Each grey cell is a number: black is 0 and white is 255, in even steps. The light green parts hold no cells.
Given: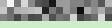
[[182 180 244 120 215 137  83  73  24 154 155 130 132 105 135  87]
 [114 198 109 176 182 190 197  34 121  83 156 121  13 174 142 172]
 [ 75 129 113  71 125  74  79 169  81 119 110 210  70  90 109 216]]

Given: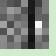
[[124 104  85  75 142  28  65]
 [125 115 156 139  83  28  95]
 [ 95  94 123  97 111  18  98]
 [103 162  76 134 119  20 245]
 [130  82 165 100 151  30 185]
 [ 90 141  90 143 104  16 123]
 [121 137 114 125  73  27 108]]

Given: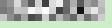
[[193 129 151 217 145  90 209  64 220 236 111 173  91 162 140]
 [181 120 134 197 194 247 228 253 211  65 103 194  20 195 230]
 [204 196 141 110 164  75  93 205 105 183 137 102 183 110 154]]

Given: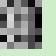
[[151 189  44 149  86  11]
 [ 36 131 187 149 177 101]
 [  2  34 215  79 132  93]
 [  1  81 207 118 171 103]
 [ 76 177 162 158 182  99]
 [ 11  11 205  42  99  67]
 [111 203 122 167 167  72]]

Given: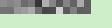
[[ 95 141 133 141 108 120  52 175 132  87 132  99 170]
 [ 97 114 114 149 157 170 112  71  75 209  91 128  94]]

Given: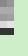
[[150 137]
 [170 172]
 [160 155]
 [228 216]
 [ 51  53]]

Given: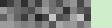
[[138  45  67 104  49 111  63 138 111  80 130 149  72]
 [ 78 155 124 106  95  79 127 160 115 129  48 130  94]
 [ 64  97 141  99  61 124  38  70 197  80  95 164 196]
 [145 156 156 139 126 135 108 139  87 168 149 153 113]]

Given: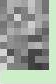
[[116 122 178 172 161 198 154]
 [114 132 173 113 129 188 157]
 [161 150 123 209 128 122 167]
 [132 117 151 127 156 205 170]
 [ 98 127 173 157 175 186 129]
 [123 191 145 130 121  89  87]
 [146 124 144 137 131 170 180]
 [ 99 212  82 121 144  71  70]
 [128 138 195 122  91  67 131]
 [ 74 213 131 127 126  67  58]]
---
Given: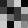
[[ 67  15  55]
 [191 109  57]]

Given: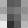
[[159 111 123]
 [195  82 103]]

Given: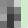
[[145  90 128]
 [165  58  96]]

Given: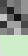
[[ 85  31 118]
 [196  96  19]]

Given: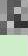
[[148  96 185]
 [166  88  65]]

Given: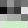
[[  9  89  54]
 [191 171 168]]

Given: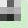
[[177 168 181]
 [ 66  39 134]]
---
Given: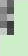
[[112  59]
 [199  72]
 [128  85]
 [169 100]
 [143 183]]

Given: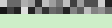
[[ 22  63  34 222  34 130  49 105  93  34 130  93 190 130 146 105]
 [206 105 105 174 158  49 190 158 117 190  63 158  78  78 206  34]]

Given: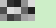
[[191  49  33 145 220]
 [145  61  89 161 177]
 [ 77 220 205 101  33]]

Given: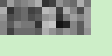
[[174  50  92 107  65  77 186 174  65 174 133  77 159]
 [133  65 107 107 107  92 174 146 119 146 133  92 146]
 [146  77  92 107  77  92 146 159  50 119 159 133 159]
 [133  92 133 119 119  50 186 198  20  36 133  92 159]
 [ 92 159 119 133 146 174  50  65 146 119 107 174 119]]

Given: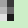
[[227  28]
 [161  57]
 [186 102]]

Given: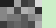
[[ 32  32 162  60  75 218]
 [ 60  90 102  90  75 177]
 [134 118 118  90 134 150]
 [134 162  75 177 162  47]]
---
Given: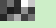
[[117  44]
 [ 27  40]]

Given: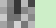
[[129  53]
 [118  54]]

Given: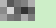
[[ 88 116]
 [213  95]]

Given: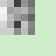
[[186  62]
 [160 169]]

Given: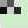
[[ 83 223]
 [204  39]]

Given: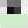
[[111 107]
 [ 15  58]]

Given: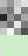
[[151 202]
 [124 216]]

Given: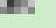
[[ 59 112]
 [110 146]]
